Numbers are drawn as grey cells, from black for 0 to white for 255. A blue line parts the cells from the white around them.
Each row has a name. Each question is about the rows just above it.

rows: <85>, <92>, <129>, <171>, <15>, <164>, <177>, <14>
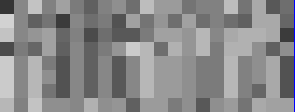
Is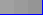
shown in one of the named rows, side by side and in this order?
no
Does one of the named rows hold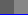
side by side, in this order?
yes
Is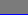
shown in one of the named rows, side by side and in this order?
yes
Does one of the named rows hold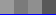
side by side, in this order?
yes

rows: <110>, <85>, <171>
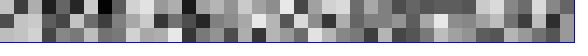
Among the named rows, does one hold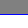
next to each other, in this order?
yes
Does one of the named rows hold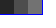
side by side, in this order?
no
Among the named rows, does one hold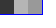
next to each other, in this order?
yes

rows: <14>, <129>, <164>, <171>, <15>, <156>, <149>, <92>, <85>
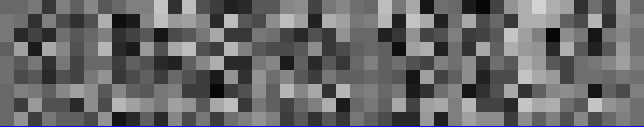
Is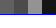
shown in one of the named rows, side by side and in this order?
yes
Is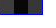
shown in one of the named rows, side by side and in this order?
no

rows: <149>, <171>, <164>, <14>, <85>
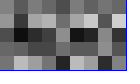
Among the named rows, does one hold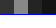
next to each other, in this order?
no
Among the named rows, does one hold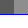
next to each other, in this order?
yes
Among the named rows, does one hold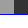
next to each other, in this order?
no

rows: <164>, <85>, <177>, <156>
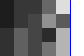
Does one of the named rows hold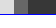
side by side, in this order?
no
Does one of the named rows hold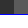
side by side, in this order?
no
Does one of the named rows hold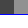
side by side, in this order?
yes
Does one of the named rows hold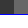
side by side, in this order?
yes
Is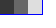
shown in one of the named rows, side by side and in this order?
yes
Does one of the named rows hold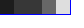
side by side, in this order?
yes

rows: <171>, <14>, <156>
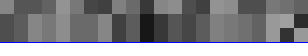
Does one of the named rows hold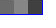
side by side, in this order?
yes
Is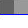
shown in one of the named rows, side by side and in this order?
yes
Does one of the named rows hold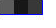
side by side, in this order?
yes
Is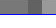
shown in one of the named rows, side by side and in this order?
no
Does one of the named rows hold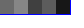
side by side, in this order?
yes
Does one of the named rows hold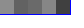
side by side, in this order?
no
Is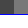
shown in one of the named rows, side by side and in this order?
no

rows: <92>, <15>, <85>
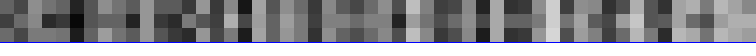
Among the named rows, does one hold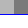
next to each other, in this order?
yes
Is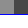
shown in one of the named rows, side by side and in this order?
yes
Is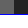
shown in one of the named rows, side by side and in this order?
yes
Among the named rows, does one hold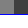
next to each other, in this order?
yes
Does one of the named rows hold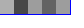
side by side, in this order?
yes
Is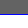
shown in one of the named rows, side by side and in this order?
yes

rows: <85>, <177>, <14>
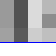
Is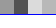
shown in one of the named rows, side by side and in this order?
yes
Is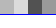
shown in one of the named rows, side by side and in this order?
no
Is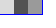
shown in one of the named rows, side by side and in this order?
no
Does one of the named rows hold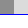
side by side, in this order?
no
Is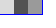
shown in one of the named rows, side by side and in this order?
no

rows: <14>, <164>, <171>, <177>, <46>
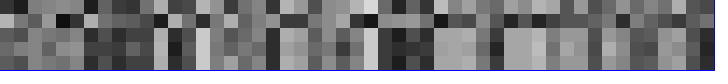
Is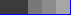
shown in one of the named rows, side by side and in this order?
yes
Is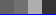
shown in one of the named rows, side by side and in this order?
no
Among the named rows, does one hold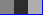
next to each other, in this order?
yes

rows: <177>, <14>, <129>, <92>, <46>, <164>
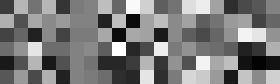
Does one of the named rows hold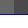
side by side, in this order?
no
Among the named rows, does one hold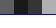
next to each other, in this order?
no

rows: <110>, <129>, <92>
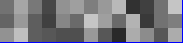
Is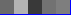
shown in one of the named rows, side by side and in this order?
yes
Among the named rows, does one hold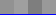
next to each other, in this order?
yes
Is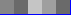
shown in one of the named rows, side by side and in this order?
yes
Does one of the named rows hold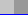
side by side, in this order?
no
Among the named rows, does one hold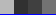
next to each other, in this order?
yes
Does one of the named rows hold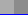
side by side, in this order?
yes

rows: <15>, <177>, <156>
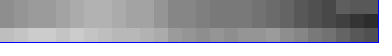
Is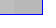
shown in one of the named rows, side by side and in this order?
yes
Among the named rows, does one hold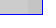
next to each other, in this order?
yes
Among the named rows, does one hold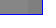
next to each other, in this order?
yes
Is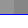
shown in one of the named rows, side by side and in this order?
yes
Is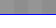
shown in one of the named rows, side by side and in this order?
yes
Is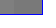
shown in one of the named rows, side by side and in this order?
yes
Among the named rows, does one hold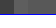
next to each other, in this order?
no

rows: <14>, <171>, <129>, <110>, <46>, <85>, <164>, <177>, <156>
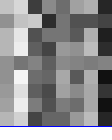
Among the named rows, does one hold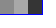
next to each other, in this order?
yes
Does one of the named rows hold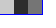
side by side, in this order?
yes
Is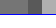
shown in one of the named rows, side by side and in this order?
yes
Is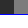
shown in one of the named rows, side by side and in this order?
no

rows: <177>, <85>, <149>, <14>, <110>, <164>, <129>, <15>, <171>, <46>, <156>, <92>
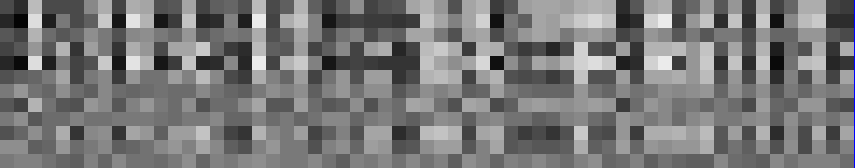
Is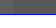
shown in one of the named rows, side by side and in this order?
no
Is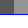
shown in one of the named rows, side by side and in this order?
yes

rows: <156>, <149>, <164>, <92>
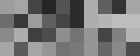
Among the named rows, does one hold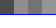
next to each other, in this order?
yes
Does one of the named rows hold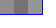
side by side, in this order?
yes
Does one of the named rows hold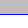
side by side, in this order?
yes

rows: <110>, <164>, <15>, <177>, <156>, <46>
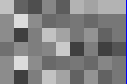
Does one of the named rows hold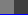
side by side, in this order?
yes
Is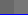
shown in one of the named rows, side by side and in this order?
yes
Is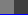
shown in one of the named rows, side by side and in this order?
yes
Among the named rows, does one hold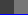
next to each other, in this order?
no
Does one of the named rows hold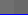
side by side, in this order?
no
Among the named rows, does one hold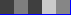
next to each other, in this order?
no

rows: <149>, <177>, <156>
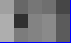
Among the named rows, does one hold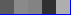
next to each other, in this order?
no
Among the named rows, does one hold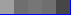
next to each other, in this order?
no
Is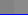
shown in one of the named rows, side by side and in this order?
yes
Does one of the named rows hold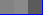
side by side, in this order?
yes
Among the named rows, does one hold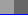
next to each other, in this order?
yes
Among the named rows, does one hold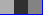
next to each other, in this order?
yes
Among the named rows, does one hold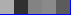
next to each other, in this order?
yes

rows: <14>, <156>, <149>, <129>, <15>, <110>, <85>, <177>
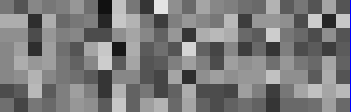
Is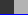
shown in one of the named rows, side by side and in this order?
yes
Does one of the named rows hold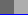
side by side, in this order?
no
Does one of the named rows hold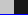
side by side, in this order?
yes

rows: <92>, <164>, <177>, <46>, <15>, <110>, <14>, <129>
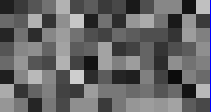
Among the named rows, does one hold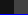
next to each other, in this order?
no
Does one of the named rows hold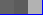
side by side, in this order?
no
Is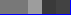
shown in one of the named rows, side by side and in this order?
no
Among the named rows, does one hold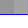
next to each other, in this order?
yes
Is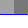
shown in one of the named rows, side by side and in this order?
no
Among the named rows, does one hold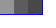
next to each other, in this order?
no
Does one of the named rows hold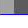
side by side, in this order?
yes

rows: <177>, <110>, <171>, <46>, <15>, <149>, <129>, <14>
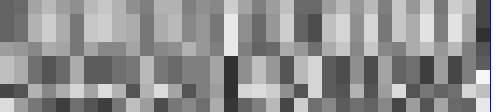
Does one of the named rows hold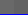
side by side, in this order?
yes
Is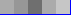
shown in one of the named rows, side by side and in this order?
yes
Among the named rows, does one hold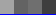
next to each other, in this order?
yes
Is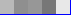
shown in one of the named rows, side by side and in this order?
no
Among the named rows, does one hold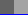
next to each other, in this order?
no

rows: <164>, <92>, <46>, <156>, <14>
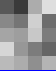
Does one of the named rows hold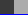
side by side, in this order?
yes
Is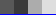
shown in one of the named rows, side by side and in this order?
yes
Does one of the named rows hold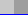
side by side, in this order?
no
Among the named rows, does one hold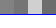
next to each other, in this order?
no
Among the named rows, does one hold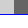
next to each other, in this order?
no

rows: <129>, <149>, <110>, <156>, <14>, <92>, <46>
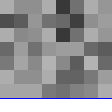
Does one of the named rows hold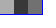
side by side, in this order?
yes
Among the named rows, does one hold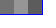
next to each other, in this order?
no

